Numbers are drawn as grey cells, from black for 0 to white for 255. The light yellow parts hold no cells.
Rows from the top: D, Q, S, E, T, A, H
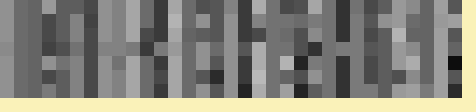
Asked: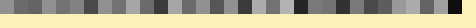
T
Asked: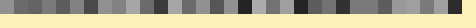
H
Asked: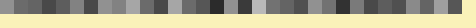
A
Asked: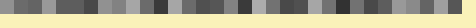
D

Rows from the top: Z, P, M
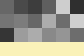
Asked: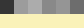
M
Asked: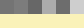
P

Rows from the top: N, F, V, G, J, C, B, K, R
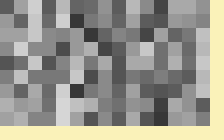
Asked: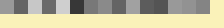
F
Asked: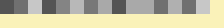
J
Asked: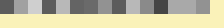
N

